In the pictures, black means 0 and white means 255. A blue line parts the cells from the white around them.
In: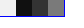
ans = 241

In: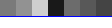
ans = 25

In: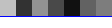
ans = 73

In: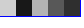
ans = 24

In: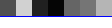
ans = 5

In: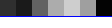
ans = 172

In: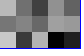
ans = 58

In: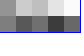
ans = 88
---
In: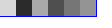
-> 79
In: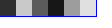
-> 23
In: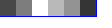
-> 185
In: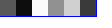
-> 145
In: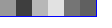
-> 226
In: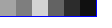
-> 99
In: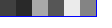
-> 86
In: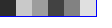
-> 66
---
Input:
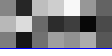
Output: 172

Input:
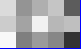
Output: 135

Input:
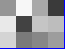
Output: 135

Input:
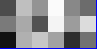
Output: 45

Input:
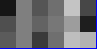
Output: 190

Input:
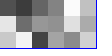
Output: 139

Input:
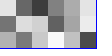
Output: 193

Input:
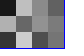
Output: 78

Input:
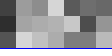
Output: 125

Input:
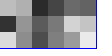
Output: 155
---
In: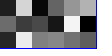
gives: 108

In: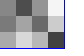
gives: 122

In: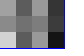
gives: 138

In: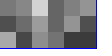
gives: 79

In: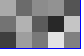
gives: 115

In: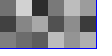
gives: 65

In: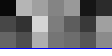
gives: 71

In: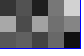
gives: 168

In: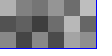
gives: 82
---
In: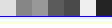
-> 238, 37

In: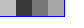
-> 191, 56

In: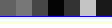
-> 196, 4

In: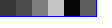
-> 198, 6

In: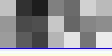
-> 234, 29

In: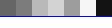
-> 246, 19

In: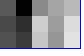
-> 226, 2

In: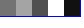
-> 255, 17

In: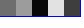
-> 226, 8
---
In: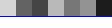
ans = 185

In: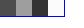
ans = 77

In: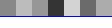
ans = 52

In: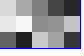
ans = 32

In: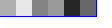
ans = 132

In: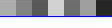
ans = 210

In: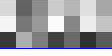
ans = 65

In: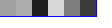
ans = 30

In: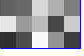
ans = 76
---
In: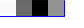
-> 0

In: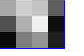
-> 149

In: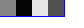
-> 231

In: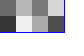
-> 171

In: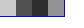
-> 45

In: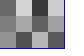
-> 183
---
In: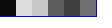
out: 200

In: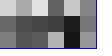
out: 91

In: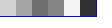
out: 111

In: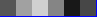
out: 208

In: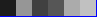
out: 64

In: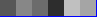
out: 108

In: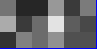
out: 108

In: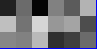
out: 185

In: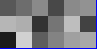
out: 94

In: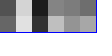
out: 50
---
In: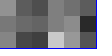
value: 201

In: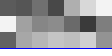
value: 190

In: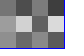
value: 105

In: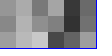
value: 72

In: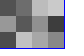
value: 194

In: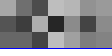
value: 160
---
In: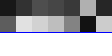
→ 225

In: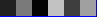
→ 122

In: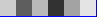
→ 94

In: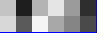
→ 90

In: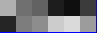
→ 125

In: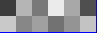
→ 135

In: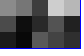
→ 8

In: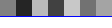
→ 37
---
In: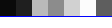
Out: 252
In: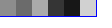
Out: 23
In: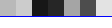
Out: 77
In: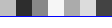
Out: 220
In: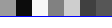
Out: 64
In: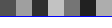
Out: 33
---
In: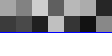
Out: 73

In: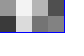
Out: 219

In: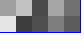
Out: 60

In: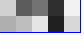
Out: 189

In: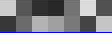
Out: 107

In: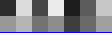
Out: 180

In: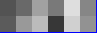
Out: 153

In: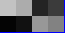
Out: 17

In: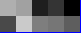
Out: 202

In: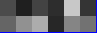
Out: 145
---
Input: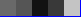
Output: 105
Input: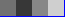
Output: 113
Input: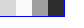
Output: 215
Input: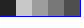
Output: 36
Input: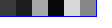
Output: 58
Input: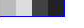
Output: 187
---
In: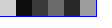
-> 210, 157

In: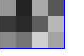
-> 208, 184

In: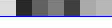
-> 220, 183

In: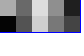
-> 221, 207

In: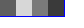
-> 215, 122

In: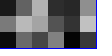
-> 193, 185

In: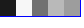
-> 247, 185
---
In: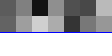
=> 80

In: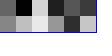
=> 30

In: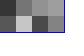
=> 117

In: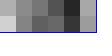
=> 83

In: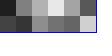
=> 232

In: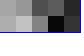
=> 79
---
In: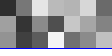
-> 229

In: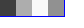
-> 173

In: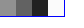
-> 145

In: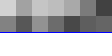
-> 197

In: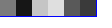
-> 197

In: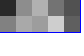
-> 177
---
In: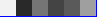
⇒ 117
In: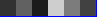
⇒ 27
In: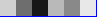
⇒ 23
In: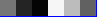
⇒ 4
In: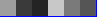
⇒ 36
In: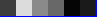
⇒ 138
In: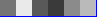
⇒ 89
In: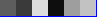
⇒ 221
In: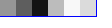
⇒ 19
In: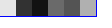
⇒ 18
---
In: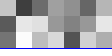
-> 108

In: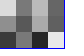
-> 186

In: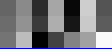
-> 43

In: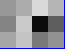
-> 217

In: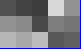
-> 60

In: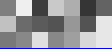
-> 61

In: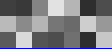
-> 132

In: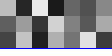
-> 233
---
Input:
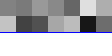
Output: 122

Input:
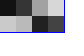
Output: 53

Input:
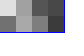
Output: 161

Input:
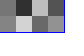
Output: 48

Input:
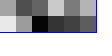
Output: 79

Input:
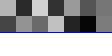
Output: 42

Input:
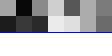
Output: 8

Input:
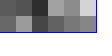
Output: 83
